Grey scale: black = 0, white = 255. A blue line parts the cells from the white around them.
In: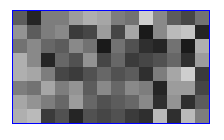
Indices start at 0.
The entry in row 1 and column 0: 147
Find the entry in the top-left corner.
92
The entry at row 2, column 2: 103
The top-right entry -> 114
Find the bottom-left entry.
175
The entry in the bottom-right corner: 125
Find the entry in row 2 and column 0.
114
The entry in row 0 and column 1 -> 37
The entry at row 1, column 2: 125
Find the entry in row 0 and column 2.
125
